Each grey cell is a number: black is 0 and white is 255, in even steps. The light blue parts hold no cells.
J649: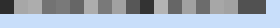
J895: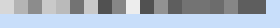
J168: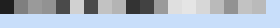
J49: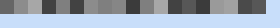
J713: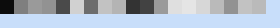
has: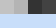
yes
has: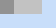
no

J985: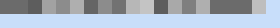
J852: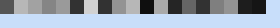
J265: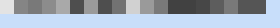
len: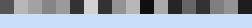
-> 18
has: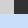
yes
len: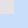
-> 1
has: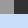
yes
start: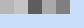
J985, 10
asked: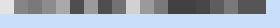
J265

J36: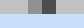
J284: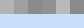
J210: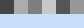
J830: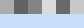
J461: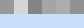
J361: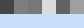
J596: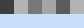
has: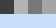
yes
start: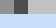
J36, 3
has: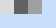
yes
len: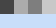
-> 4
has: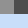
yes
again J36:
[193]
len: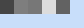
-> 5

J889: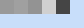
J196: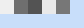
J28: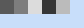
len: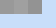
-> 3
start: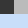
J28, 4
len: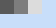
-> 3
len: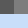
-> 2
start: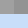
J889, 2

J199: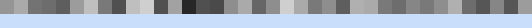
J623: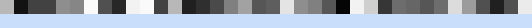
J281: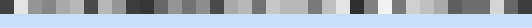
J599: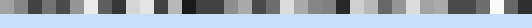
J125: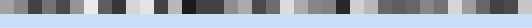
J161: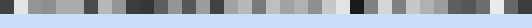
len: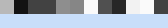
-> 12
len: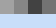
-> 4
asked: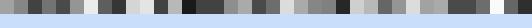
J599

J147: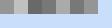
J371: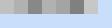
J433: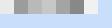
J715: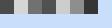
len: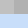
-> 2
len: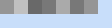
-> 7
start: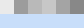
J433, 1
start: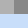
J371, 2
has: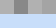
yes

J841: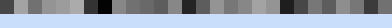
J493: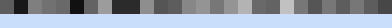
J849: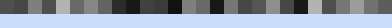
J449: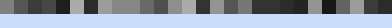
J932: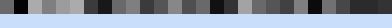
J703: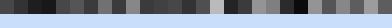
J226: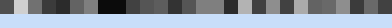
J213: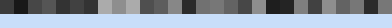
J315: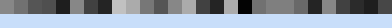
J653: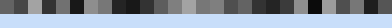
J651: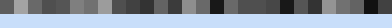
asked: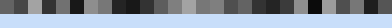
J653
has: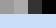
yes
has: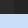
yes
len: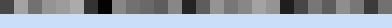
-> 28
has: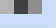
yes
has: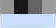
yes
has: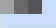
yes

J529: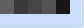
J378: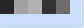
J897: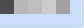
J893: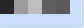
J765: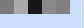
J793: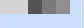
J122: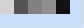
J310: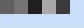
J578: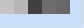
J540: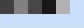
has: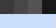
yes
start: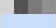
J793, 2

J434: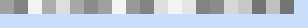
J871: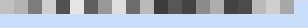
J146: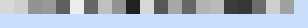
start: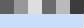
J871, 7
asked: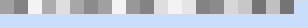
J434
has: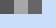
yes

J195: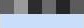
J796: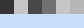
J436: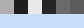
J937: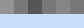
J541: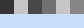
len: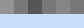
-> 6
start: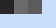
J436, 4
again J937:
[120]
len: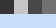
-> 4
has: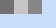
yes

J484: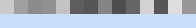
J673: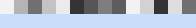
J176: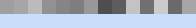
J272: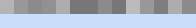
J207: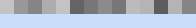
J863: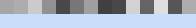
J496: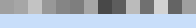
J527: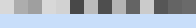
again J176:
[166]
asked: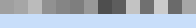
J176
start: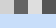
J863, 10

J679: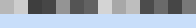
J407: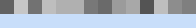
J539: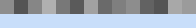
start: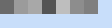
J407, 8
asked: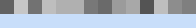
J407
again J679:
[70]

